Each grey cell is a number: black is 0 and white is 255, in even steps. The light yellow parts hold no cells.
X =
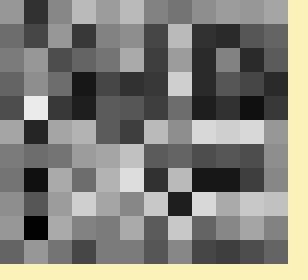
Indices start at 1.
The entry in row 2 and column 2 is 70
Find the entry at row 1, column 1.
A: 150
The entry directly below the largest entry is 37
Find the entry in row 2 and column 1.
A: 108
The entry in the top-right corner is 164
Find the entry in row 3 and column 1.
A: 122
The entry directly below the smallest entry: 150
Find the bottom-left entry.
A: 100
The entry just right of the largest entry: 56
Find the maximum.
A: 234
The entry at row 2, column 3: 150
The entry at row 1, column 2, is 50
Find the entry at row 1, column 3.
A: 135
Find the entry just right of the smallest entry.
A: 170
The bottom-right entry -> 100
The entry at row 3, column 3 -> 78
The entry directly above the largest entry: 142

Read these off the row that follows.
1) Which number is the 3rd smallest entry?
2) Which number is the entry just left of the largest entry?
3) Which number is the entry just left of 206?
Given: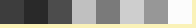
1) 76
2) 151
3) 122
